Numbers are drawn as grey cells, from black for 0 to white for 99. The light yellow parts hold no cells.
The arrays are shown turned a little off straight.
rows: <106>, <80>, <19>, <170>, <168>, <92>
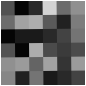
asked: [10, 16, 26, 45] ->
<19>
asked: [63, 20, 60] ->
<168>
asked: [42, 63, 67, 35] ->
<80>
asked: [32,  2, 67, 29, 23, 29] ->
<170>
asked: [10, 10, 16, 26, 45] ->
<19>
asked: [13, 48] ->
<80>
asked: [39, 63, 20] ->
<168>

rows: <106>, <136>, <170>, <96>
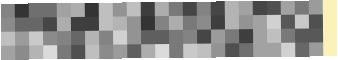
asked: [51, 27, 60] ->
<170>
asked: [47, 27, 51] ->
<106>
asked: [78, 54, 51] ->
<170>

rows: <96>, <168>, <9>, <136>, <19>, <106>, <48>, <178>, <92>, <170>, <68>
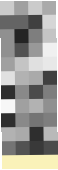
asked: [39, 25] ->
<168>
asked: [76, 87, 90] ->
<19>
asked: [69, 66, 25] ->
<106>

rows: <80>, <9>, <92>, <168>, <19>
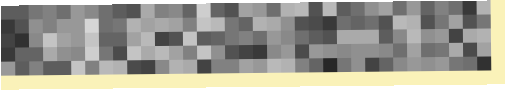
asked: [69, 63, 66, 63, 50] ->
<9>
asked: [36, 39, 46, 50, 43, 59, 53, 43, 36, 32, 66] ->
<92>
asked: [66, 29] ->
<168>

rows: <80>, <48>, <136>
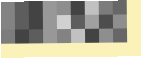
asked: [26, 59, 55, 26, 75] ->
<80>
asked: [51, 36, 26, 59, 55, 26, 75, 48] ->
<80>
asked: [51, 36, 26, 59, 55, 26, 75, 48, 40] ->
<80>

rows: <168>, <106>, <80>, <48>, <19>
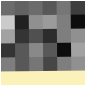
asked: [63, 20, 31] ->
<80>
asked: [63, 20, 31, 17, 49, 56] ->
<80>
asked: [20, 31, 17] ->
<80>
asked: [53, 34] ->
<48>
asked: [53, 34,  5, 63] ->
<48>

